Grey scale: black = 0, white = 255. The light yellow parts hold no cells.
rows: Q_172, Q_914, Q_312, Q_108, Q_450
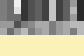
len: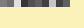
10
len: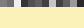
12
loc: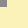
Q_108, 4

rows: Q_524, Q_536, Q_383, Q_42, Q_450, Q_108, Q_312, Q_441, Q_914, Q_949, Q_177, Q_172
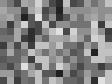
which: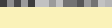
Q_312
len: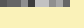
10
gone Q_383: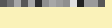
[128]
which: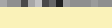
Q_536
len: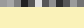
12
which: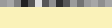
Q_383
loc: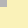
Q_312, 15

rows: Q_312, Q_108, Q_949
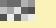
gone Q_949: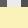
[208]
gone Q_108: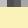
[224]
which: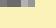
Q_312
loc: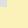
Q_108, 2
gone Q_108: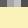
[224]

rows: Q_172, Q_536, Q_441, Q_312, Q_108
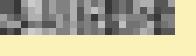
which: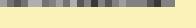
Q_441
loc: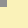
Q_172, 14
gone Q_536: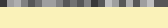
[72]
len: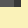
3
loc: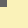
Q_108, 11
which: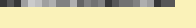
Q_108

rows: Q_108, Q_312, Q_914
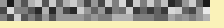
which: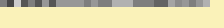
Q_914
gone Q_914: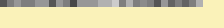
[164]
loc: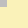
Q_108, 23
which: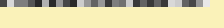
Q_312
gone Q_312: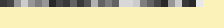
[112]
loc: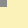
Q_914, 25

